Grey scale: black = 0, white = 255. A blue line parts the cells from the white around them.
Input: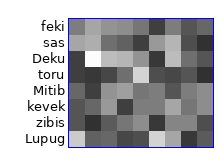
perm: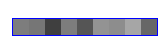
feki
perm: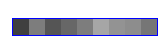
feki
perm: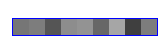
feki
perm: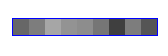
feki
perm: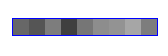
feki

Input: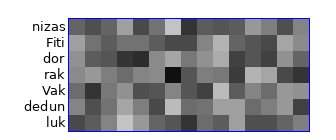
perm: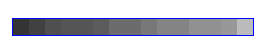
Vak
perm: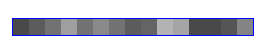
Fiti
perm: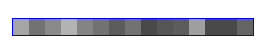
Fiti
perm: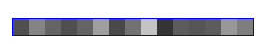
nizas

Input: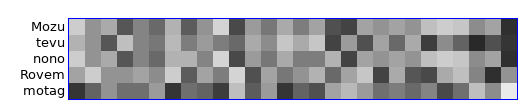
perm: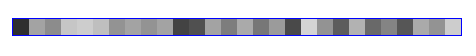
Mozu
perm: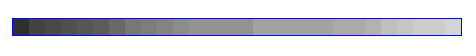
Rovem
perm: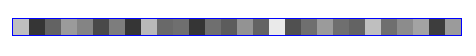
motag

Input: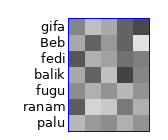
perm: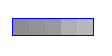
palu
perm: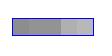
fugu
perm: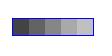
balik

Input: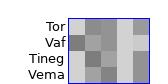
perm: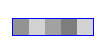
Tineg
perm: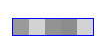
Tor
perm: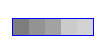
Vaf
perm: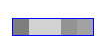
Tineg
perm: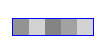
Vema
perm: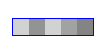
Vema
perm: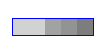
Tineg

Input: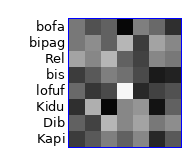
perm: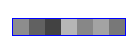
Dib
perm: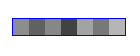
Dib
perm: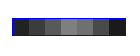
bis
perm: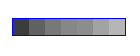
bipag
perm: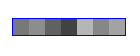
Dib

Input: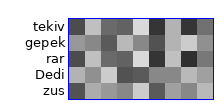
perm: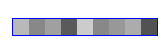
zus
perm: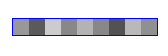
gepek
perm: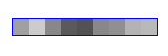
Dedi

